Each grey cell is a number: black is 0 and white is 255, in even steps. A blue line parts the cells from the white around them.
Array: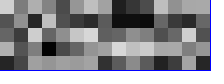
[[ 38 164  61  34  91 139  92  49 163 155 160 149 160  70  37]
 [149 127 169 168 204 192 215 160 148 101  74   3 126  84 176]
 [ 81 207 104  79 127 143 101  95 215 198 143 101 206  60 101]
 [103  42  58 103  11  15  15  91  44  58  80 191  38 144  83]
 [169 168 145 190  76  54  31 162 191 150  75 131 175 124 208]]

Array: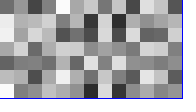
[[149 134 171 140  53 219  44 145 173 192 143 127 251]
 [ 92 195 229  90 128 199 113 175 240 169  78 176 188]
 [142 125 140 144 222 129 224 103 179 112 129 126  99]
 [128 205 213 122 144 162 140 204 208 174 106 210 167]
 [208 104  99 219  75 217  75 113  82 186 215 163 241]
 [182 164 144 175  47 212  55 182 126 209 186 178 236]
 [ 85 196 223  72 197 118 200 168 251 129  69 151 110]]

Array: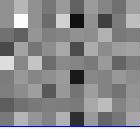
[[166 118 101 154  46 177 131 149 180 121]
 [151 132 188 168 122 125 127 121 113  93]
 [147 115 131 158 116 152  88 158 140 126]
 [141 152 131 135  25 155 143 134 152 124]
 [125 100 154 122 133 138 108 196 135 221]
 [162 157 140 172  75 168 142 118 163  73]
 [126 120 177 141 145 132 128 149  96 113]
 [190 124  64 145  16 209 107 144 252 144]
 [160 112 133 155  98 154 119 145 182 144]]

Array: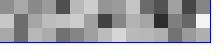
[[175 154 115 175 183 185 214 188 159 133 113 171 184 109 168]
 [243 103 127  45 165 179 134  65 159 205 192 188 165 109 199]
 [132  70 161  82 107 197 155 149 205 185  79 155 137 168 143]]

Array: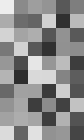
[[ 69 151 146 225 100 219]
 [ 83 178  61 165 173 162]
 [194  65 140  61 167 147]
 [ 82 206  58 160 161 104]
 [ 93 132 216 217  45 180]
 [ 61 188 150 230  76 151]
 [141 145  49  88 210 120]
 [ 89 146  86 174 164 211]
 [187  48 209 100 108 172]
 [126  88 148 158 138 237]]

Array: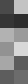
[[108  93]
 [ 92 167]
 [216 146]
 [154 178]
 [ 45  53]
 [195  74]]

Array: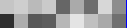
[[112 169 192 228 183  93  88 173  47]
 [141 215 109 170 102 202 186 206 197]]
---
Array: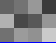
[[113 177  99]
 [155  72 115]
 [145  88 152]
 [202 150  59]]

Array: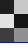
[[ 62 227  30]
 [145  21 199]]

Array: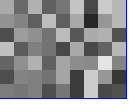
[[124  78 101 192  78 146 169]
 [118 131 144  92 157 131 105]
 [128 128 177 128 144  95 177]
 [ 78 115  96 115 115 189  96]
 [118 165 165  72 188  95 118]
 [ 59  59 141 169  87 169 196]
 [204 204 138  72 171  39  72]
 [ 73 150 228  99 176 150 202]
 [ 81  55 132 184  81 184 184]]

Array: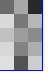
[[224 215 193 218 107]
 [ 83 131 157 120 167]
 [206 174 139 183  41]]

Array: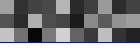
[[195  83 160]
 [113  43  50]
 [  7 175  67]
 [121  78  73]
 [209  69 181]
 [100  27  42]
 [ 58 139  63]
 [190  90 154]
 [ 52 146  44]
 [ 34 157  66]]

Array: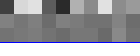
[[115 129  64]
 [120 118 216]
 [124 127 225]
 [115 108  92]
 [108 128  42]
 [119 123 177]
 [119 114 138]
 [106 114 225]
 [137 131 140]
 [113 109 154]]

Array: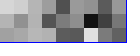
[[161 180 214]
 [168 145 207]
 [183 179 181]
 [178  84 157]
 [ 92 124  80]
 [ 89 142 154]
 [224  18 146]
 [123  64  91]
 [ 97 119 152]]

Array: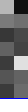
[[ 59  85  59  98  55 122 183]
 [107  99 224  67  72 111  16]]

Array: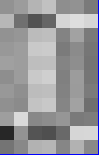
[[116  39 158 144 152 142 160 152 146 183 146]
 [136 147 218 139 143 156 157 157 150 112 156]
 [178  84 136 195 188 201 190 201 187  82 180]
 [182  79 141 200 190 207 191 203 190 101 193]
 [134 105 150 133 130 128 132 123 131 214 142]
 [178 214 122 162 155 156 142 139 162 222 146]
 [137 215 125 111 123 118 116 118 122 214 122]]
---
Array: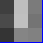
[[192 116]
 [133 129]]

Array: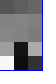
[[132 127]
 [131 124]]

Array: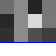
[[139 217]
 [139  79]]

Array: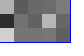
[[114  98]
 [117 116]]

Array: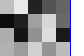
[[ 32 160]
 [ 20 145]]

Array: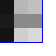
[[138 138]
 [206 217]]

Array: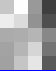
[[219 146]
 [173 181]]

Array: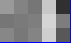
[[122 126]
 [120 132]]
